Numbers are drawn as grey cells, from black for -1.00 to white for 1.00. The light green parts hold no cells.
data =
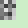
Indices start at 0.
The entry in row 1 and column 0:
0.21
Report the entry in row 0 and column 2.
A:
-0.28
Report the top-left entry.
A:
-0.15
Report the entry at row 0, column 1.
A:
0.77

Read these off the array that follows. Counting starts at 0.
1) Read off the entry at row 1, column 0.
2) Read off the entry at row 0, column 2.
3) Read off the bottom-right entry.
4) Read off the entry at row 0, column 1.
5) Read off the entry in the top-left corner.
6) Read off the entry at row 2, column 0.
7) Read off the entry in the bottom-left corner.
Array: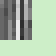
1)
-0.09
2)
-0.09
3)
-0.19
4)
-0.30
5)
0.01
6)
-0.19
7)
-0.19

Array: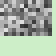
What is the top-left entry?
0.28
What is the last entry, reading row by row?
-0.40
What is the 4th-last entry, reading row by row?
-0.07
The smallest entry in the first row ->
-0.40
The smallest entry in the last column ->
-0.52
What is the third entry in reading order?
0.28
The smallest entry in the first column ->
-0.40
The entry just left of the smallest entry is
-0.52
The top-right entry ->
-0.17
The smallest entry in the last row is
-0.52
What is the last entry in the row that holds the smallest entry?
-0.28
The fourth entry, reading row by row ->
0.61
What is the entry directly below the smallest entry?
0.17
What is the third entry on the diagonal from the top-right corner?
0.28
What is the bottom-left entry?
0.61
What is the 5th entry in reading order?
0.17
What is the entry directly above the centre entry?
0.17
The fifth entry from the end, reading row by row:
0.28
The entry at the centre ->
0.28
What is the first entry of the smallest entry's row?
0.38
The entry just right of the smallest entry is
-0.28

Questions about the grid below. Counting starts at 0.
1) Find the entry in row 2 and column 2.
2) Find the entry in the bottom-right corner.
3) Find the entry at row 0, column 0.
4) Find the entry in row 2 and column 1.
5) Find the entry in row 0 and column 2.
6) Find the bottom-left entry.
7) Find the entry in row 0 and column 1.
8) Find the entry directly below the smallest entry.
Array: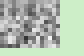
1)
0.03
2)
0.33
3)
0.23
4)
0.55
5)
0.23
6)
-0.22
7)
0.43
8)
-0.34

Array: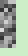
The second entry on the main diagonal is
-0.48
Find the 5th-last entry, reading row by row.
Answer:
-0.48
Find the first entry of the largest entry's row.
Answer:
0.72
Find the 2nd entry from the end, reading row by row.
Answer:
-0.37
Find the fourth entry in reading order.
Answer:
0.52
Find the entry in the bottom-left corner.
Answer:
0.19
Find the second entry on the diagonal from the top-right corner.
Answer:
-0.25
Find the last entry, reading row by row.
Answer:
0.52
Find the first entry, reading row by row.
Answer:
-0.12
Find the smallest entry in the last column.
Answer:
-0.60
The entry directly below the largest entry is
-0.37

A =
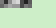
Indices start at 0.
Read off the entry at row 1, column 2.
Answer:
0.32
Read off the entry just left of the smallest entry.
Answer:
-0.40
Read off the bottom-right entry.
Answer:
-0.17
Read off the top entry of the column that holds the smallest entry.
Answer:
-0.73
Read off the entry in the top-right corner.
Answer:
-0.28
